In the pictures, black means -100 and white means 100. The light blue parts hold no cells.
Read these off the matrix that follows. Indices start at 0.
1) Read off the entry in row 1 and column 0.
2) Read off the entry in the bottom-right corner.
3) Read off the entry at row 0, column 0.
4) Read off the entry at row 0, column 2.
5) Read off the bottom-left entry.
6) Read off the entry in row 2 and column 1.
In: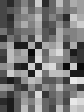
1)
-45
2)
48
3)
-45
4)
-32
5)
-45
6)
-68

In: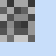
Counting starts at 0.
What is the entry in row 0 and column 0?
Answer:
30
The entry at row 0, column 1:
-58
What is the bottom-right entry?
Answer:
-24
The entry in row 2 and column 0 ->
42

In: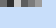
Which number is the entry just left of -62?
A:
-14
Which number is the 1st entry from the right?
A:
23
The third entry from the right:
-26

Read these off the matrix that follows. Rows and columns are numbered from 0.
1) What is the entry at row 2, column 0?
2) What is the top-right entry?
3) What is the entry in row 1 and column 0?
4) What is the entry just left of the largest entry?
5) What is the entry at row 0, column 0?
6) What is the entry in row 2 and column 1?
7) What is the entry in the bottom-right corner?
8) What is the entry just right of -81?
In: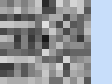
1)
-43
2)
0
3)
33
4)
-11
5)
11
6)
-21
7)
-31
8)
11

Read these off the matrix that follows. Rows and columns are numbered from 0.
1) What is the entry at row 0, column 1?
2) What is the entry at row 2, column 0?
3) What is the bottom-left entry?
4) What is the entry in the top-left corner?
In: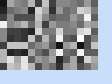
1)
31
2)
-50
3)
-50
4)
-83

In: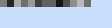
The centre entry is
-24
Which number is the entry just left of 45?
11

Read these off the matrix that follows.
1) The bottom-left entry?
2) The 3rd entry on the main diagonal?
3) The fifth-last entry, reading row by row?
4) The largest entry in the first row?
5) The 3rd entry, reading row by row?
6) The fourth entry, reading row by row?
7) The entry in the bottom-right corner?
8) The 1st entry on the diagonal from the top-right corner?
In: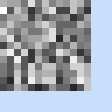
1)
-45
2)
28
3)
-20
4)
75
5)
28
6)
-7
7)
53
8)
-20

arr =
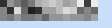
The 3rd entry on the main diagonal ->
16
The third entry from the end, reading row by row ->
16
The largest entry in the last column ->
84
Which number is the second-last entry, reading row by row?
4
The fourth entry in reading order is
-28
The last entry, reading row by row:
26
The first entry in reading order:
-62
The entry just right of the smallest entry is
-62
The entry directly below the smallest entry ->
-6
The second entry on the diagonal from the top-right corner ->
4
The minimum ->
-75

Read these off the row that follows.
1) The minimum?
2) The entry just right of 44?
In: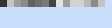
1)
-59
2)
9

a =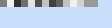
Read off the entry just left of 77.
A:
-14
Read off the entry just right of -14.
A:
77
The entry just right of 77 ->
-37

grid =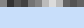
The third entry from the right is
-22
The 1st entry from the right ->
-22
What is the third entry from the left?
-35
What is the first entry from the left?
4

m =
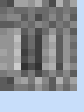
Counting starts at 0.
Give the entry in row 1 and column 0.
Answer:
-17
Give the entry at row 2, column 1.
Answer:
6
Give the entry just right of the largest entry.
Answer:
-61
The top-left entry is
-28
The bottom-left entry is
-28
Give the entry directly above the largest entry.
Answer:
38
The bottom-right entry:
6
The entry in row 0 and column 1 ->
-41
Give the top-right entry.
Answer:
27
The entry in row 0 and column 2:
27
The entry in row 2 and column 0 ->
-5
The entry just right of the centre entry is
6
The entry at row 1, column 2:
-17
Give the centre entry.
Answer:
-51
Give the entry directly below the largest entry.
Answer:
6
